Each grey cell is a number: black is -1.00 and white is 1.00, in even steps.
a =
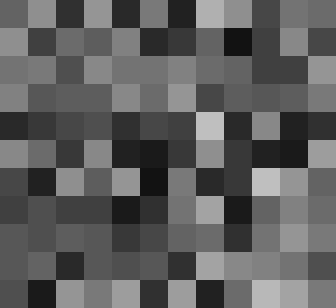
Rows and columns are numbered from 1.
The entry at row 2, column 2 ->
-0.50
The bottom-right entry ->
-0.05
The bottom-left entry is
-0.38
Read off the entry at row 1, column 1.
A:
-0.22
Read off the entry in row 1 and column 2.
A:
0.12
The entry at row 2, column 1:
0.12
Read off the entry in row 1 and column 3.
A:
-0.62
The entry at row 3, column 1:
-0.10
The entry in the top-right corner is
-0.16

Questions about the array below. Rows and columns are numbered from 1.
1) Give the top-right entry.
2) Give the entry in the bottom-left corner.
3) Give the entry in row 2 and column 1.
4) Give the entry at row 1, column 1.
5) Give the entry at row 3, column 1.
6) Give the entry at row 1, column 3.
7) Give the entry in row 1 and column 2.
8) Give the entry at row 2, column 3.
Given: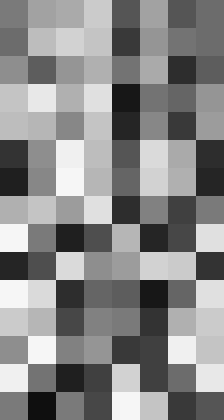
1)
-0.15
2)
-0.04
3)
-0.15
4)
-0.04
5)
0.11
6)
0.33
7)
0.27
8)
0.65

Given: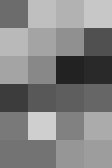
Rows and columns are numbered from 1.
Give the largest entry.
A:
0.62
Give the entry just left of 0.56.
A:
0.40
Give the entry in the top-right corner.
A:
0.56
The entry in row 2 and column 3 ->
0.13
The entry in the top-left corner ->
-0.15
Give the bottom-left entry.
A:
-0.10
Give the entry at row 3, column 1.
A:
0.29

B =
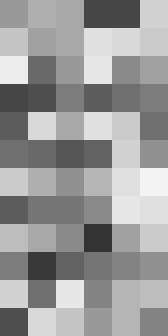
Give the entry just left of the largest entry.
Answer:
0.76
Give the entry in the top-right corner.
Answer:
0.65
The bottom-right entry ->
0.03
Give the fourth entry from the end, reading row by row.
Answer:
0.54
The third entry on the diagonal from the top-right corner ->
0.81
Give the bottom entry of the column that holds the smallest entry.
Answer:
0.20
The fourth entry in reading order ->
-0.45
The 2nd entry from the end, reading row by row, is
0.42
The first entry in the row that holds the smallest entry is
0.48
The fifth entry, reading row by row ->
-0.45
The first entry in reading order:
0.20
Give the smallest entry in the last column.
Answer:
-0.13
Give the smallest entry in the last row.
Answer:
-0.39
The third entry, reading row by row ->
0.32
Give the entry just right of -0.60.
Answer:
0.26
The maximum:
0.91

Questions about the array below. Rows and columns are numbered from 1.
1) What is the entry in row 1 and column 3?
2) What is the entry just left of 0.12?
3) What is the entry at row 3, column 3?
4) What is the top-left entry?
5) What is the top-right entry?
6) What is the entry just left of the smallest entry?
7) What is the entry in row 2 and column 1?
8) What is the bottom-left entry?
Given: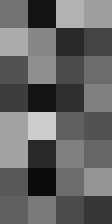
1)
0.40
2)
-0.36
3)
-0.42
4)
-0.10
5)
0.23
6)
-0.31
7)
0.34
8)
-0.25

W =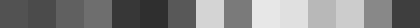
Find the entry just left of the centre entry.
-0.31
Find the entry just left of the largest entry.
-0.04
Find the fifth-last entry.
0.76
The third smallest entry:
-0.51

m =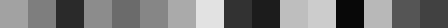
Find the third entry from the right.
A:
0.44
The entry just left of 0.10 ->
-0.67
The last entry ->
-0.49
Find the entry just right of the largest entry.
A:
-0.61
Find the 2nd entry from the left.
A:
-0.01
